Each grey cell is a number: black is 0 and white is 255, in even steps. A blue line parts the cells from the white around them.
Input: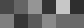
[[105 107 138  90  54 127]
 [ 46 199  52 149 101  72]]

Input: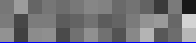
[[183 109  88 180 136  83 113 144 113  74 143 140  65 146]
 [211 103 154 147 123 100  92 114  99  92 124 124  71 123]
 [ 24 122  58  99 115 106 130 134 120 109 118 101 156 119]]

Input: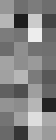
[[155 179  53 105]
 [169 222 161 116]
 [ 34 182 140 147]
 [102 159  79  96]
 [ 88 123 182 161]
 [116 154 142 163]
 [112 114 143 108]
 [104 237 116 124]
 [ 68 203  29 182]
 [110 124 111 151]]

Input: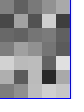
[[198 207 189 143 125]
 [169  41 187  91 175]
 [224  98 188 186 210]
 [ 91 117 145 160 125]
 [ 96 123 117  98 104]
 [ 62 207  82 162  72]
 [169 146 121  96 129]]

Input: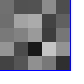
[[ 47 120 144  85  67]
 [147 196  24  75 149]
 [118  61 154 130 121]
 [ 96  67 171 163 110]
 [ 77 140  82  81 112]]

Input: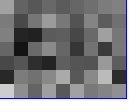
[[144 132 121 161  88 159 100 142 205]
 [ 44 187 137  88 170 137 113 124  40]
 [ 93 153  83  85  95  35  46  85  72]
 [120  58 115  54 102 138 106  19 102]
 [119 160 105  71  94  91  33  36 128]
 [112  92 132  83 120 155 118  73 123]
 [129 124 111 102  91 104  87  99 161]]

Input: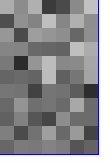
[[ 99  85 124 131 121 123 103]
 [ 67 154 105 159 114  75 127]
 [108 108 141  70  86 130  97]
 [107 168 106 117 111 148 105]
 [ 45  92 114 117  66 115 118]
 [164 118  96 188 100 106 101]
 [166 138 136 188 149  43 121]
 [172 191  99 102 105 132 133]
 [143 103 142 149 158  74 151]
 [142 176 134 191 131 145  79]
 [193 138  74  59 176 140 173]]
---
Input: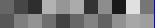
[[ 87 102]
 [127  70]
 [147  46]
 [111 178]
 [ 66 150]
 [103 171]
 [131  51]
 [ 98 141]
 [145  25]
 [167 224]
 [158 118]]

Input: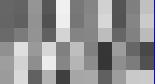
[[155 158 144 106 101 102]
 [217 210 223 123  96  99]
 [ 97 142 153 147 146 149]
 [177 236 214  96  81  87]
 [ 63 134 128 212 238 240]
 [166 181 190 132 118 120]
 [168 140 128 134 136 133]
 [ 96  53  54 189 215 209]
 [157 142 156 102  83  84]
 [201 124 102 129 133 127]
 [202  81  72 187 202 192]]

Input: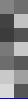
[[217 201 109 121  60  66 131]
 [ 85 160  88 200  82 194 110]]

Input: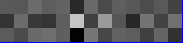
[[ 91  52  89]
 [ 75 107  87]
 [105  56 107]
 [111  53  93]
 [ 95  94  99]
 [  2 195  40]
 [118  64 105]
 [ 71 154  74]
 [ 98  85  95]
 [ 93  39  87]
 [ 64 116  76]
 [100  67  89]
 [ 49 113  67]]

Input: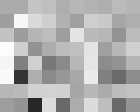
[[157 183 250 245 253 194 158 171]
 [148 186  52 128 206 156 247 170]
 [ 39 209 174 208 146 181 218 196]
 [220 210 138 120 173 189 207 191]
 [104 209 152 138 188 158 177 174]
 [172 166 168 184 192 228 159 183]
 [220 184 235 229 227 186 206 178]
 [190 171 128 140 159 183 201 175]
 [105 188 106 147 184 147 166 187]
 [148 193 140 181 208 187 174 182]]

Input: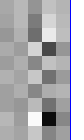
[[174 183 160 160 177 157 171 151 163 168]
 [164 157 151 174 164 174 157 177 184 184]
 [199 250 186 135 199 135 212 110 123 148]
 [133  13 113 173 113 193  73 234 213 193]
 [160 135 160 180 155 180 150 190 185 180]]

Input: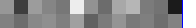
[[129 151]
 [109  62]
 [136 156]
 [143 133]
 [127 119]
 [160 237]
 [ 97 146]
 [123 108]
 [148 168]
 [121 182]
 [127 123]
 [110 115]
 [130  27]]

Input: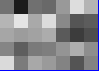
[[218 133 166 181 114]
 [123  94 156 228  27]
 [168 122 162 169 112]
 [154 126 172 220 105]
 [131 148  90 137 153]
 [ 84 174  60  85 221]
 [131 142  77  92 180]]

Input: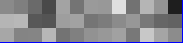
[[167 181 138]
 [132 184 127]
 [133  88 106]
 [183  84  73]
 [115 158 163]
 [128 162 116]
 [146 117 154]
 [152 124 152]
 [161 139 223]
 [120 151 114]
 [200 120 181]
 [165 102 147]
 [140  98  30]]
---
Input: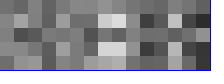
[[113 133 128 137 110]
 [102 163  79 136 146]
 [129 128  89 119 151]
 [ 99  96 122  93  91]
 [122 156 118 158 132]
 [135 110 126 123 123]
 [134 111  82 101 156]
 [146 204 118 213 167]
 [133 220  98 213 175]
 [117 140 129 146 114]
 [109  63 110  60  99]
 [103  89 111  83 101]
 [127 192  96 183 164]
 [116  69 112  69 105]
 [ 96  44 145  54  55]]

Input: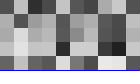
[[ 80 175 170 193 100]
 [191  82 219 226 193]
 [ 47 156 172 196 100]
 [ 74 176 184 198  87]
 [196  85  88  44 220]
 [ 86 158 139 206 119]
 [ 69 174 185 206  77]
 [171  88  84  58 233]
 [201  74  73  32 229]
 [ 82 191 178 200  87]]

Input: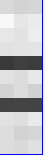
[[217 248 231 225  57 225 211  67 225 221 221]
 [211 230 226 227  63 220 220  68 222 210 217]
 [214 235 237 228  60 232 209  67 233 213 224]]

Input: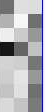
[[111 177 237  23 211 206 195 217]
 [222 246 203 101 206 228 224 196]
 [221 111 151 194 118 152 112 122]]

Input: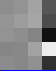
[[141 149 147 134 140]
 [147 156 142 136 135]
 [163 166 132 162 144]
 [ 86  76  17 237  48]]

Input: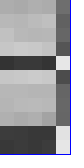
[[173 184 193 198  51 198 183 181 176  60  56]
 [170 182 184 202  57 200 183 185 171  59  59]
 [175 187 182 200  57 203 181 186 175  56  56]
 [172 191 183 194  52 200 181 184 163  56  60]
 [110  97 102  85 231  76 101 103 102 226 230]]
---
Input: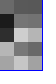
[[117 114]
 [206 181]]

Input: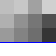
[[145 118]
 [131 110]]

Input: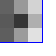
[[ 53 175]
 [155 225]]

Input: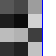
[[ 12 210]
 [178  62]]

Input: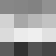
[[167 183]
 [235 239]]

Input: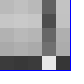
[[201 198]
 [185 181]]

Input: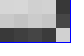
[[195 203]
 [ 63  69]]

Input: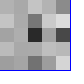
[[171 119]
 [174  41]]

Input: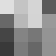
[[184 212]
 [132 119]]
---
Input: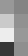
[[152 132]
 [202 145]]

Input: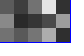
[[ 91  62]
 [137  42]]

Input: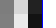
[[125 215]
 [127 234]]

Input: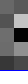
[[104  89]
 [ 83 195]]

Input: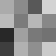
[[171 139]
 [187 123]]

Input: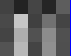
[[ 66  35]
 [ 73 198]]
